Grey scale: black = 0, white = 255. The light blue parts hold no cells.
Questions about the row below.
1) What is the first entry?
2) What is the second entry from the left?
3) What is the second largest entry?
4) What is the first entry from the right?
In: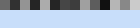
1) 105
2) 49
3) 182
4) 203

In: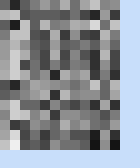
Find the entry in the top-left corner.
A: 102
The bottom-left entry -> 194
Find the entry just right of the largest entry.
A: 81
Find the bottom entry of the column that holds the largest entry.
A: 239
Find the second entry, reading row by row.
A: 38
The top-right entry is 142
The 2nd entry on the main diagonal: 194
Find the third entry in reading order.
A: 93
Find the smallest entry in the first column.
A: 81
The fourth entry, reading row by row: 123
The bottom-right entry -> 20
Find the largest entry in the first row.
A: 194
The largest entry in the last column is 194
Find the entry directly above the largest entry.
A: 216
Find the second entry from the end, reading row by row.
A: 142
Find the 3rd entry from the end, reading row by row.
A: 20

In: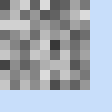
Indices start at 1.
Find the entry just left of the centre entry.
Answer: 163
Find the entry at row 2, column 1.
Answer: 141
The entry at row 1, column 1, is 77
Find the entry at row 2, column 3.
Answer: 110
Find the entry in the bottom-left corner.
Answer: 198
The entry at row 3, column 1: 209
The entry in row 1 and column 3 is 209
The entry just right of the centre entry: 55
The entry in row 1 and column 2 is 175
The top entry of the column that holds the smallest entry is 86
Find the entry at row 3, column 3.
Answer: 209
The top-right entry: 120
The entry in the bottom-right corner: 151

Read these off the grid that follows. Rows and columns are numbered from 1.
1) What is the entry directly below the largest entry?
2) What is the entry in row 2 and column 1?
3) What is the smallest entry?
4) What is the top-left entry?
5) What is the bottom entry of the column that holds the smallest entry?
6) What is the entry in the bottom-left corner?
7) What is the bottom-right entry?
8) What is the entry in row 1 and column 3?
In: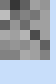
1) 96
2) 189
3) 54
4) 118
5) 130
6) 130
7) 130
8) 96

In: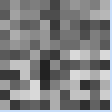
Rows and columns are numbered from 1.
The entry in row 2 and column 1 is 89
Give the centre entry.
55
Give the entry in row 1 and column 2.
150
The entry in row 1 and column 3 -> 117
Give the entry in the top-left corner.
108
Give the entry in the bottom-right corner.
55
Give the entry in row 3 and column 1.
162
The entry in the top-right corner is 173
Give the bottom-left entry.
162
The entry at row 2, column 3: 138
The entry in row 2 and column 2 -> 162
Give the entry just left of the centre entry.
77
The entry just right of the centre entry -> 150
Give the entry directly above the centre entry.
126
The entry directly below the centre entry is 138

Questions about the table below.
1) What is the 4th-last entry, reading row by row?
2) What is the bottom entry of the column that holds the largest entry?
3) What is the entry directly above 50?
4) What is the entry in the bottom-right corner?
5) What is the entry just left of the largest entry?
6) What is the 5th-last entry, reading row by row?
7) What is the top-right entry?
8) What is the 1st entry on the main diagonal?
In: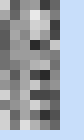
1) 221
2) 178
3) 156
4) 102
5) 166
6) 125
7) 102
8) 209

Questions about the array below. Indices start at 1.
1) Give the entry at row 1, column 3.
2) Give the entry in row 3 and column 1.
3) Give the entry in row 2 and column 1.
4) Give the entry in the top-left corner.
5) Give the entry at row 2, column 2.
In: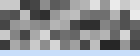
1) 58
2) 69
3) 91
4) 201
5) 81

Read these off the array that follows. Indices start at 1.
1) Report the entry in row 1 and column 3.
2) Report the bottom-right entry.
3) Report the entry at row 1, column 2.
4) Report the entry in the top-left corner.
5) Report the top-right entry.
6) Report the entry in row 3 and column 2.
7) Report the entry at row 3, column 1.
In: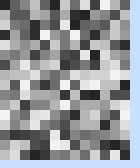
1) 132
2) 45
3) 97
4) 36
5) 97
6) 120
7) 210
